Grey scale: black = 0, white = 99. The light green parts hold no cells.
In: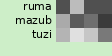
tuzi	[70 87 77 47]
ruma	[31 73 31 31]
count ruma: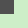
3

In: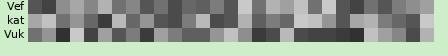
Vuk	[44 58 19 78 26 62 33 48 23 62 48 37 37 58 75 55 23 29 72 29 26 26 23 19
 75 62 52 29 69]
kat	[65 75 44 58 40 23 72 40 58 33 29 48 72 29 33 69 37 48 40 78 75 58 33 65
 69 48 40 33 78]
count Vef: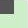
5
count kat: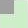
0
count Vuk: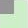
2

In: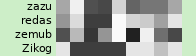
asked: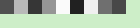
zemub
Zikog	[89 24 24 24 24 89 89 75 89]
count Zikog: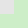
4

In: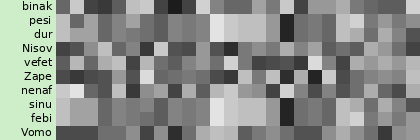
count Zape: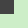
0
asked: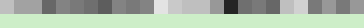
febi
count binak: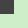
4
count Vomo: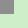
6
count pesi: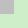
4
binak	[40 78 26 22 36 74 78 26 11 26 81 51 40 40 63 47 78 26 59 59 67 47 40 36
 36 81]

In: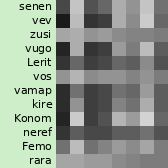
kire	[17 57 24 28 51 44 67 36]
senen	[28 76 32 40 67 57 76 44]

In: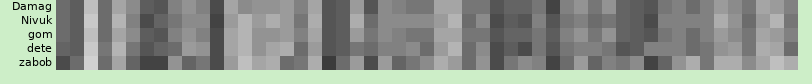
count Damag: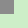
4
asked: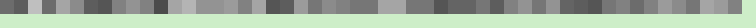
gom
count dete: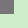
8
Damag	[42 36 74 42 64 54 36 33 50 57 50 29 64 54 57 57 60 50 64 33 36 60 33 54
 50 46 46 64 64 46 46 33 39 39 46 26 50 57 46 57 39 36 33 46 50 42 50 60
 54 46 64 60 50]
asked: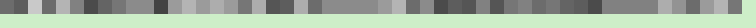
Nivuk
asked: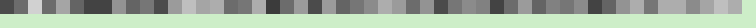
zabob

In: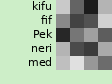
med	[74 87 59 42]
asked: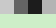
kifu

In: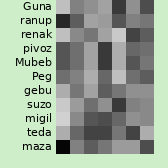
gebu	[67 46 63 36 46 56 56]
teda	[67 40 26 26 46 26 67]
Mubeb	[33 43 63 22 67 33 46]
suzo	[78 60 43 56 22 50 53]

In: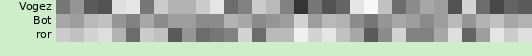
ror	[79 75 82 86 69 42 79 75 35 58 42 46 50 82 42 72 72 93 82 89 75 65 35 54
 82 50 50 65 86 39 61 89 79 86]
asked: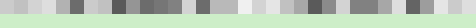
ror

